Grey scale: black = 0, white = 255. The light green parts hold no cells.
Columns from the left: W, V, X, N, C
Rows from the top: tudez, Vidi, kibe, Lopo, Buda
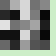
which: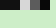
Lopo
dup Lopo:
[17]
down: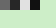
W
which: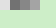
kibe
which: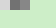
tudez

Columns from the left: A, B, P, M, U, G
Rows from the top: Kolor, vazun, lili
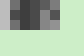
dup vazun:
[74]
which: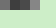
lili
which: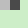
vazun

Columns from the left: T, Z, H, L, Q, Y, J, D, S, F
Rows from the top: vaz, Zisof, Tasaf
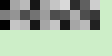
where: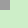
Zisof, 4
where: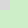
vaz, 6
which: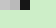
Tasaf
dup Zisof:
[77]

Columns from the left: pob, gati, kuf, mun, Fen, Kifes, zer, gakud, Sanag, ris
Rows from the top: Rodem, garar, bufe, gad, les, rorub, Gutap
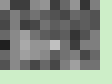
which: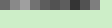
gad
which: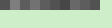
garar

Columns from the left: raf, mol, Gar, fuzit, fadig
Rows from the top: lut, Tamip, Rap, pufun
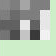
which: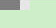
Tamip
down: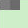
mol
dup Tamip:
[126]
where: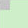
pufun, 2
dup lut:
[126]
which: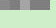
lut

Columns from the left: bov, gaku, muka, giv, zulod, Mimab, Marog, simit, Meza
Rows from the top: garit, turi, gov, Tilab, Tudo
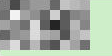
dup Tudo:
[112]
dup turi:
[143]
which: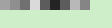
gov
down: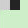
Mimab
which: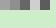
turi
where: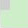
turi, 5

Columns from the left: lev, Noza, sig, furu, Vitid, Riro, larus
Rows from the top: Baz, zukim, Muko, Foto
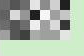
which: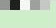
zukim
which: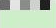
Baz
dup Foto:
[159]
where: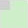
Baz, 5
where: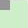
zukim, 2
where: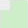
Muko, 3

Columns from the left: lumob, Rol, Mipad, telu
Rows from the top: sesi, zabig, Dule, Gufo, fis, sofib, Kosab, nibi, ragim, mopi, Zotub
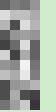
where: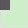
Gufo, 0
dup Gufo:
[149]
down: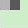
lumob

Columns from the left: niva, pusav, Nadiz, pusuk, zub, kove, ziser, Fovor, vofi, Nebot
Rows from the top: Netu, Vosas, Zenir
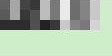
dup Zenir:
[44]
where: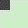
Netu, 2
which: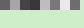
Netu
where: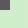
Vosas, 0
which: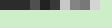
Zenir
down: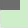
Fovor

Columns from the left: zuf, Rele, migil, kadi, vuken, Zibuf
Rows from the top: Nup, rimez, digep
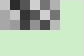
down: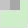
zuf
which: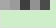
digep
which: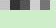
rimez
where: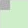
Nup, 5

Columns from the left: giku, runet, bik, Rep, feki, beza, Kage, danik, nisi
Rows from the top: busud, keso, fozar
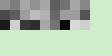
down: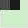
giku
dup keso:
[157]
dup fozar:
[207]

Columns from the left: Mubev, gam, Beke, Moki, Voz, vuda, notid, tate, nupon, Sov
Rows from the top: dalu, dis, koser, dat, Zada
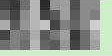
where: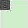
dalu, 7
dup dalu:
[139]
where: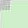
koser, 4

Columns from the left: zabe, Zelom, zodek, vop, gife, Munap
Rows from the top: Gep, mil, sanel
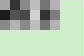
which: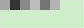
Gep
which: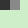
Gep
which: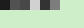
mil

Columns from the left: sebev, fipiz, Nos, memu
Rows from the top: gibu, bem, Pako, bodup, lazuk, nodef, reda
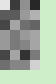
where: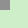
gibu, 2
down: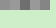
Nos

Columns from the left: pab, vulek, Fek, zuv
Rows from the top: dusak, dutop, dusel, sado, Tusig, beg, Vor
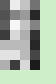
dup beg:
[226]
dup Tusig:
[186]
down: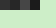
zuv
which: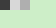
sado
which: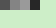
dutop
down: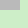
Fek

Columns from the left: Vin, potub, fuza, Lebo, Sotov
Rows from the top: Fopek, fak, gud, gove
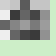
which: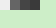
gove
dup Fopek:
[197]
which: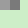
gud
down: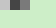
Lebo
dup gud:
[156]

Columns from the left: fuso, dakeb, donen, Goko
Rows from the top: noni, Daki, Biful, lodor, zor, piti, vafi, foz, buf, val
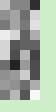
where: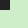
vafi, 1
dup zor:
[98]
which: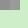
foz
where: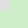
Biful, 3

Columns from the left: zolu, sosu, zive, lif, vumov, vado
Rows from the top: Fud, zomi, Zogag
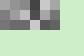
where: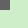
Zogag, 5
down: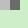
zive

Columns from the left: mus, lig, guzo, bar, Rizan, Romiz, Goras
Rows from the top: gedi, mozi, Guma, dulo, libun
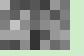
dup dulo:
[163]
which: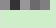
libun
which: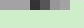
dulo
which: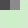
libun
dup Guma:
[139]
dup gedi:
[86]
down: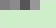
Rizan

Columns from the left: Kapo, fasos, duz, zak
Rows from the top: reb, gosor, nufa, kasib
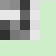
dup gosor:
[231]
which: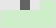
gosor

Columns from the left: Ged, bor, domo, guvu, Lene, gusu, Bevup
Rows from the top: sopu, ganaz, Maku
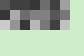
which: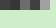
sopu
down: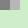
guvu
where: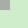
ganaz, 1
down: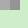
bor
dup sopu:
[64]
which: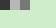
Maku
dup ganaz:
[129]

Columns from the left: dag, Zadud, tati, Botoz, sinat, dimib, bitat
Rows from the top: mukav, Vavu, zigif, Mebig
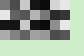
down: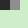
dimib
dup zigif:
[20]

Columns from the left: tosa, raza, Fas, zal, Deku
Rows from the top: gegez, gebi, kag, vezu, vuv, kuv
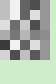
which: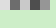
kag
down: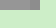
Deku
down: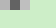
Fas
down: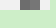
raza

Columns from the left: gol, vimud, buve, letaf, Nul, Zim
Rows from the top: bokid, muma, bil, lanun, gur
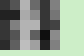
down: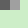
letaf
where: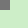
muma, 5
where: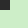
gur, 0

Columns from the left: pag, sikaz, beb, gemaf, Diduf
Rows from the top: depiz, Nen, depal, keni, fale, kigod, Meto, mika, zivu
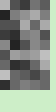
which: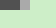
depal
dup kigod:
[158]
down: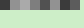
beb
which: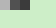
depiz
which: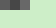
mika
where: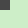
mika, 3

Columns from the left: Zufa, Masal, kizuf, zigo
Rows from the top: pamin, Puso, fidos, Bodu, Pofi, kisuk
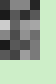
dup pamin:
[134]
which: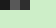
Puso

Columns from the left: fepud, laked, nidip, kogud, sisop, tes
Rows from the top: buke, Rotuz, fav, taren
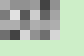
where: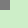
Rotuz, 0
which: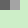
Rotuz
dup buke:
[145]
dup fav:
[174]
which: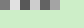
Rotuz
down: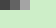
sisop
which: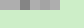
fav

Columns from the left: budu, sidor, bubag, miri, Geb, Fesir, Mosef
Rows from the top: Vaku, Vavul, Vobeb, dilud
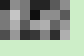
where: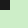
Vaku, 0
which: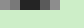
Vaku
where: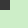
dilud, 3
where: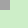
Vobeb, 3
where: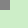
dilud, 4
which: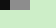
Vavul

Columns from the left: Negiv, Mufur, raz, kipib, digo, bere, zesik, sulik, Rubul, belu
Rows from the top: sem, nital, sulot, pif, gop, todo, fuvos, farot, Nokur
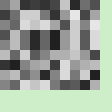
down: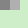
digo
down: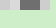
raz

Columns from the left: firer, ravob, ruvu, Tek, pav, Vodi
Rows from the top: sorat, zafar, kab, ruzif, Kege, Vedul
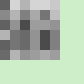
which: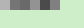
ruzif
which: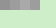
Vedul
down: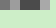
pav

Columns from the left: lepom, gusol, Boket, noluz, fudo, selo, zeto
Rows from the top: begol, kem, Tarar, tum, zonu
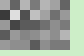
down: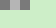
zeto
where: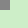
tum, 2
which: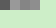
tum
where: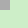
begol, 0

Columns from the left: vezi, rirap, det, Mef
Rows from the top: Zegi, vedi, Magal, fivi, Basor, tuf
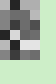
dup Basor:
[228]
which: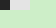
Basor
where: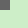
fivi, 2
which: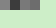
tuf
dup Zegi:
[175]
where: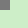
tuf, 2
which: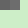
fivi

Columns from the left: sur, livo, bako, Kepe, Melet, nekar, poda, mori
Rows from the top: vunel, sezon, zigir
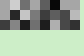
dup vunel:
[166]
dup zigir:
[29]
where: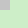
sezon, 2

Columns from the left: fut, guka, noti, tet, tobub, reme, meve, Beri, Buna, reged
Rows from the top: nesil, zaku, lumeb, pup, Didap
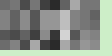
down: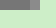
Buna
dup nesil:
[118]
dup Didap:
[168]
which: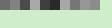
Didap

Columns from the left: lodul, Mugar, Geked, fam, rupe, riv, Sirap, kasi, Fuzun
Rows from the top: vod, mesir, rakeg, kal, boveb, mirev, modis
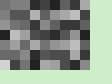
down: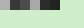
fam
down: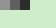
riv
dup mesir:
[85]
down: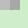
kasi
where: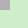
mesir, 3
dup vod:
[127]
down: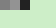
lodul

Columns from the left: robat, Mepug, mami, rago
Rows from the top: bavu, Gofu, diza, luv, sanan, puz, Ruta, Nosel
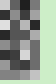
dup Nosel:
[130]
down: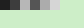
mami

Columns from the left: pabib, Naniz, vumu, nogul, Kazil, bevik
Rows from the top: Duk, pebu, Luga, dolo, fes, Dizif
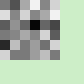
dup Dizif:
[122]
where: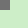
fes, 4
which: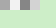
Duk
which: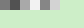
Duk
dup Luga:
[102]
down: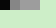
nogul
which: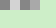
pebu

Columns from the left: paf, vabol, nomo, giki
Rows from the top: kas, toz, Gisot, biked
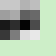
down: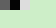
nomo
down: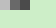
giki
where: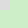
biked, 2
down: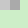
vabol
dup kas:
[200]
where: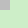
kas, 3

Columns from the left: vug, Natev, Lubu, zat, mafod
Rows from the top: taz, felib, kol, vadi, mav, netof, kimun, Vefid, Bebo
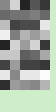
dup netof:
[199]
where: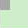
netof, 4
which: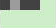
kimun
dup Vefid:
[231]
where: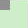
Bebo, 2
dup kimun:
[66]
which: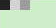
mav

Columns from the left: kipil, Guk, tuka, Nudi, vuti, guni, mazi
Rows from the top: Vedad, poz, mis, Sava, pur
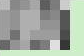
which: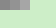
Vedad
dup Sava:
[157]

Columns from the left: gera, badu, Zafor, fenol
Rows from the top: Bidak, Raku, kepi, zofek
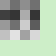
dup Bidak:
[112]
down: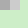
Zafor
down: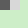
fenol
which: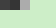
Raku
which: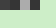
Raku
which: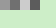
kepi

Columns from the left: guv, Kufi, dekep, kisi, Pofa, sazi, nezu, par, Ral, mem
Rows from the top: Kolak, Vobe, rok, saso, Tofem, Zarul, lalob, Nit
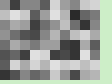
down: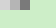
Pofa
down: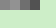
guv
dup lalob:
[212]
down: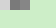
mem
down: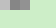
guv
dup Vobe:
[224]
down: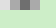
Kufi

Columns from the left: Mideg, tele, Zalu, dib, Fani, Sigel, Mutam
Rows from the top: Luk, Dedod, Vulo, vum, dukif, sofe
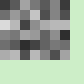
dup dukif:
[111]
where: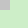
Dedod, 3

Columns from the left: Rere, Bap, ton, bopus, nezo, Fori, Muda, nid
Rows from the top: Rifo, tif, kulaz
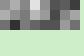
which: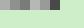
tif
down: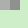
Bap
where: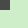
tif, 5
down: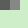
Muda
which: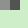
Rifo
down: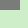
ton
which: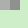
tif

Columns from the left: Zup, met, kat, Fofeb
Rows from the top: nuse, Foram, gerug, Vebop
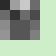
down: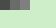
Fofeb
